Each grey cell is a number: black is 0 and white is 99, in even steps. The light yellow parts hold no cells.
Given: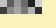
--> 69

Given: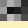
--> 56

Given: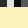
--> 6

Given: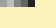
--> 39

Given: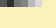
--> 72

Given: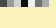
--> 44
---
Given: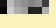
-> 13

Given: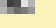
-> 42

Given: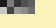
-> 60

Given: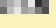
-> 68

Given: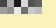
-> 43

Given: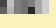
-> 15

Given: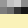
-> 42

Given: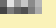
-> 31
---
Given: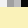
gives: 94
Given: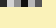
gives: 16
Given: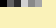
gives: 0
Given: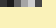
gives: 21
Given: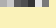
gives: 68
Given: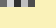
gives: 41
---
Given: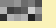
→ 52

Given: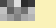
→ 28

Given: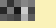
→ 47

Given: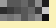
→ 60

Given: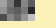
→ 63

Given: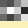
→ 36

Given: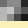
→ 43
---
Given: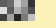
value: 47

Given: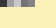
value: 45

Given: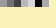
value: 4

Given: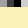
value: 0

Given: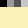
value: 32

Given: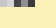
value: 56

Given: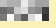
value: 96

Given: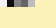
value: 39

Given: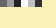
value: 74
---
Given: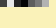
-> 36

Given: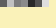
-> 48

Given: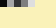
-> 49

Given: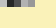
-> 59

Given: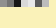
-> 56

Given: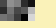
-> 34

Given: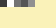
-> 45

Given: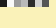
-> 60

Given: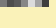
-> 47

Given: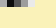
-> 61
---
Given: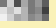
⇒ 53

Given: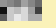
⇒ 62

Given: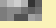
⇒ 37

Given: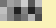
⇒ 13

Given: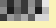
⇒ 11

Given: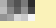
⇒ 57

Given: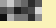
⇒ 29

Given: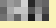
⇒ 55

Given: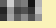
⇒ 20
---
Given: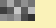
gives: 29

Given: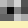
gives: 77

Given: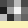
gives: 57

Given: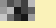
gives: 9

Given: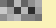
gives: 51

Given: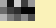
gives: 54
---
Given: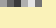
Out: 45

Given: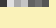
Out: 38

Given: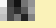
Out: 18

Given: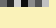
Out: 32

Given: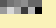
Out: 34

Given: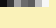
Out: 36

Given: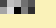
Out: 28

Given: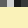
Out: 37
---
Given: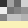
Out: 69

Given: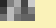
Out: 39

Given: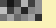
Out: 19

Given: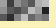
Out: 45

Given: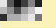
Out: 46

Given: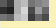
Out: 29

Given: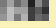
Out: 35

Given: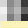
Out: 18

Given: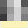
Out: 49

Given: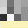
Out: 57
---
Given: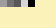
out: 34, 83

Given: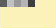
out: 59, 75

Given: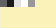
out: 88, 99

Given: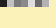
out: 53, 86

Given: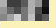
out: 46, 80

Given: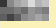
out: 42, 85
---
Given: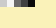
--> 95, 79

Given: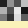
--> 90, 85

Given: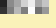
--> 98, 92

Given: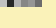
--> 75, 69

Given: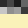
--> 77, 61

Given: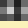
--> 80, 64
